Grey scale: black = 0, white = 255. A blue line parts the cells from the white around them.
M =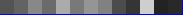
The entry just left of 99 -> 84
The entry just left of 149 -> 121
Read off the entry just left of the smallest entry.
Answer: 206
